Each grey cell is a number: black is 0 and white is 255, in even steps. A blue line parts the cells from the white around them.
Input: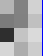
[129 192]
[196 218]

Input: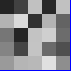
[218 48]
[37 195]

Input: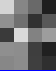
[112 49]
[218 130]

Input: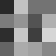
[148 83]
[199 62]

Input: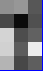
[11 80]
[77 97]

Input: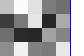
[121 230]
[42 39]

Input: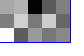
[208 121]
[92 154]

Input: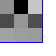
[150 79]
[157 155]

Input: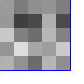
[63 73]
[129 109]
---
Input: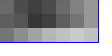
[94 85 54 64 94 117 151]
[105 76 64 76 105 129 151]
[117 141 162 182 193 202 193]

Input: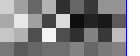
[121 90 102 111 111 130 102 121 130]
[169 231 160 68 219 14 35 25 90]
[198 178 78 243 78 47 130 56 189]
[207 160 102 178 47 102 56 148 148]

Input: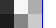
[28 134 203]
[49 246 173]

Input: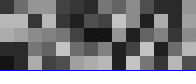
[20 42 172 66 78 160 172 183 32 195 118 54 183 78]
[42 42 118 99 195 109 87 129 32 66 195 32 109 183]
[54 109 149 149 66 54 42 118 99 139 78 42 42 149]
[172 160 139 129 118 66 20 20 149 32 99 129 54 139]
[183 183 54 183 54 32 78 66 195 139 32 172 42 160]

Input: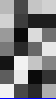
[20 242 197 132]
[93 231 10 51]
[121 41 103 231]
[154 10 219 112]
[185 72 197 209]
[209 61 29 29]
[242 72 41 174]

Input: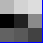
[1 33 138]
[98 89 66]
[183 211 221]
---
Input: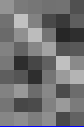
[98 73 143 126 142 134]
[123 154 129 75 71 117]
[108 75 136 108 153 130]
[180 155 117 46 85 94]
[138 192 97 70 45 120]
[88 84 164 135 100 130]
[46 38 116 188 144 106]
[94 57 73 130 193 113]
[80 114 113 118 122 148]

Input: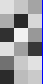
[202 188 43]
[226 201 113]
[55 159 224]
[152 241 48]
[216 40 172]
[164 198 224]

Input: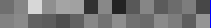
[149 94 125 139 107 112 142 114 136 98 78 93 98 138 130]
[71 125 108 91 134 88 35 136 50 161 164 143 215 133 111]

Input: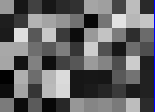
[43 189 122 139 133 151 39 7 91 11 123]
[33 27 58 37 27 22 216 186 53 164 13]
[33 115 89 22 23 22 219 183 109 175 1]
[29 204 78 132 155 87 65 14 129 18 166]
[78 109 22 81 206 53 126 89 110 167 168]
[107 45 124 195 153 12 58 200 88 223 27]
[198 183 227 117 8 114 148 164 179 56 30]
[41 189 69 159 165 49 41 23 65 22 154]

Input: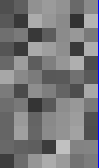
[124 114 154 172 150 108 61]
[132 131 193 60 94 97 104]
[78 162 147 139 102 160 101]
[80 157 146 137 100 154 101]
[121 152 141 89 52 121 110]
[169 77 100 126 142 74 123]
[89 113 89 88 123 137 167]
[76 175 150 127 93 157 104]
[174 57 142 158 170 58 85]
[121 152 139 93 56 122 111]
[180 50 138 151 172 56 88]
[138 105 146 155 145 95 79]

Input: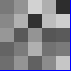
[198 140 97 148 110]
[122 114 176 123 100]
[90 86 148 89 151]
[206 189 49 177 136]
[45 175 210 147 121]
